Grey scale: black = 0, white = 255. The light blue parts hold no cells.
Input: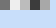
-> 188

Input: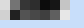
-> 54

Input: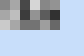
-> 72

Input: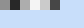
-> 173

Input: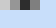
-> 45

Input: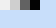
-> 98

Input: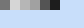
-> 182

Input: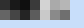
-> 15
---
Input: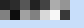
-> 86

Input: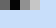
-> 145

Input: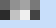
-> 163

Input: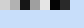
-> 22

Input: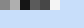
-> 21

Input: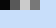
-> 203
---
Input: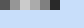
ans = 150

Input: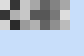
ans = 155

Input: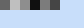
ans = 191

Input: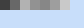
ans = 178

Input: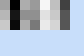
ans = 173

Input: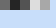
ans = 107

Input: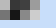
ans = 156

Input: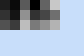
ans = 59

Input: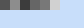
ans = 141

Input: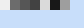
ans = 86
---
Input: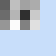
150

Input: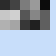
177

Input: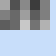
93

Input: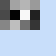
134

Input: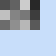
108

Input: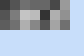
93

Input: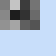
146

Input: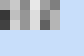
65

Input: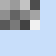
89

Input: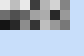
20
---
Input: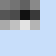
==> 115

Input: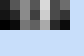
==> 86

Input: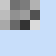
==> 113

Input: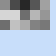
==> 74

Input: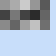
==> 171

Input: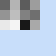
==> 180

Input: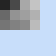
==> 73

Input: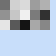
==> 209
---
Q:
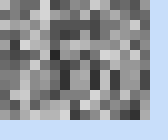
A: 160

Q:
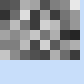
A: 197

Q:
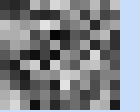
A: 186

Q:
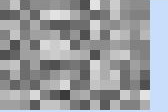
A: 160

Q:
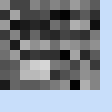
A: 26
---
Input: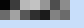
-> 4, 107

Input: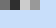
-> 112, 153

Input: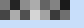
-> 121, 111

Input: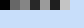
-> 2, 196

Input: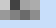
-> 202, 141

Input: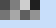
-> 74, 147
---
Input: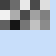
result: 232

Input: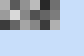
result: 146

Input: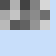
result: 66

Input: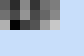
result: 136

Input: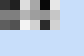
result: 221

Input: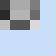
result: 170

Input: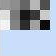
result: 101

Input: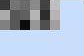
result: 106
